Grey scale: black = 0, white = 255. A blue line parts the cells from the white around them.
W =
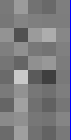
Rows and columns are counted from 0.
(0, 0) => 121
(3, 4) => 128
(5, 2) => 90
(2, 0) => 147
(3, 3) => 115
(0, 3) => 105
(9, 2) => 113
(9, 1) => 159
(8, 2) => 119
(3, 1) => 144
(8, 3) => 116
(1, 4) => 125
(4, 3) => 152
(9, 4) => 121

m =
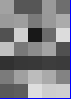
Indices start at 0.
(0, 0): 162
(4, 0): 49
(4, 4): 59
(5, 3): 170
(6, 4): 207
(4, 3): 61
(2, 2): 24
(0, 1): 86
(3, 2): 140
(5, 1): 160
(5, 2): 188
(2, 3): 107

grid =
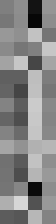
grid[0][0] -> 127
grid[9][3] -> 136
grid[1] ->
[119, 140, 7, 141]
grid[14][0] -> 175
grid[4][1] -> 198
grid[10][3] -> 182
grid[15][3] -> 131
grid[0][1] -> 142
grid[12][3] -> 153
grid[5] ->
[96, 96, 190, 125]
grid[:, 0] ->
[127, 119, 152, 138, 163, 96, 100, 131, 101, 131, 165, 113, 115, 117, 175, 92]
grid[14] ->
[175, 214, 82, 153]
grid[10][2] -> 177
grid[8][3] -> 132
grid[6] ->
[100, 69, 192, 118]

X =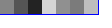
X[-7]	133
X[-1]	190
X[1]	85

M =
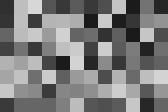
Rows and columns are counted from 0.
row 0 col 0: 48
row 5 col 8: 178
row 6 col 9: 168
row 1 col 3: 180
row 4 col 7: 139
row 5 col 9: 106
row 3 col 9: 124
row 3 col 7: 205
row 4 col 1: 161
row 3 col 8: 91
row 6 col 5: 130
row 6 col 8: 205
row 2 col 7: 50
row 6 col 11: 150
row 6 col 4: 134
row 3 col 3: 128
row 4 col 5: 211
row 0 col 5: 91
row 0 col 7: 79
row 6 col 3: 59
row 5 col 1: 193
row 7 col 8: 91
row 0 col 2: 215
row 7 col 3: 101
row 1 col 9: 54
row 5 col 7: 77
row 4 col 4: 27
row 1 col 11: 147
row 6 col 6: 143
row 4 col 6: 38

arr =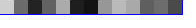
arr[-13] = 207
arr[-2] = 109
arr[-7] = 19
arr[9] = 169

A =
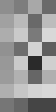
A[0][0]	142
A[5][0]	155
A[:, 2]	[168, 105, 122, 211, 42, 102, 211, 69]
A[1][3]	188
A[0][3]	106
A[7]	[118, 102, 69, 69]
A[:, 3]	[106, 188, 216, 94, 207, 175, 216, 69]

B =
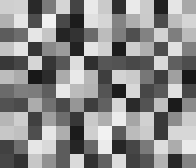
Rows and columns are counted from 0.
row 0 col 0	207
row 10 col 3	217
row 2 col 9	79
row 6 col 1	126
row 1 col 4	73
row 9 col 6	207
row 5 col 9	202
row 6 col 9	216
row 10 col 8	38
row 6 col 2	124
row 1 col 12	188
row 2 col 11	210
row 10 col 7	235
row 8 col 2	64
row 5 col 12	160
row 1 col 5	28
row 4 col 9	72
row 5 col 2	24
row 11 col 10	84
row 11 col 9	64
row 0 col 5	68
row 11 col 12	39
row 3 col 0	195
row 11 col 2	199
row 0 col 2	41
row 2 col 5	51
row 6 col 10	71
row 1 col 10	202
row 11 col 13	131
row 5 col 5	233
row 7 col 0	82
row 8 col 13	203
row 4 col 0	56
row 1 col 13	213
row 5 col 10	119

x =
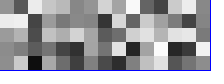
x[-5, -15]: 148
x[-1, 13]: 116
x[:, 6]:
[148, 133, 165, 164, 128]
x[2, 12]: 226
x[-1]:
[142, 202, 14, 168, 109, 63, 128, 74, 45, 128, 192, 225, 85, 116, 141]
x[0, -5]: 100
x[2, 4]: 174
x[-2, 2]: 92
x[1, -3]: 124
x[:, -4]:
[68, 161, 181, 251, 225]
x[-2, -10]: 49
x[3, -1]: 242
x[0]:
[148, 88, 236, 198, 185, 135, 148, 211, 164, 249, 100, 68, 203, 237, 136]
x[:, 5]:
[135, 137, 211, 49, 63]
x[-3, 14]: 122
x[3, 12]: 39
